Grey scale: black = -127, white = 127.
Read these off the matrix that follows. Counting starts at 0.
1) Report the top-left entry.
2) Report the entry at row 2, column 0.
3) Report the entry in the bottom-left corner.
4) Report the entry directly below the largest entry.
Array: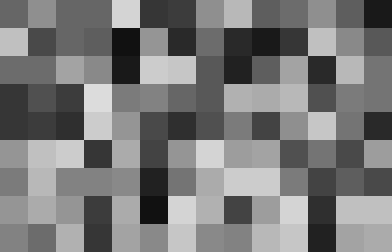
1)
-25
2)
-19
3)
2
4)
76

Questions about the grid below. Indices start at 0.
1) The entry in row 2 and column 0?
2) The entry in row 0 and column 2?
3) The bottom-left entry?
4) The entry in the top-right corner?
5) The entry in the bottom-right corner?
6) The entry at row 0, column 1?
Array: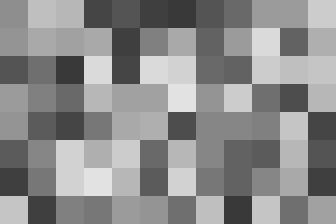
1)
-43
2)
55
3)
69
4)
76
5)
33
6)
63
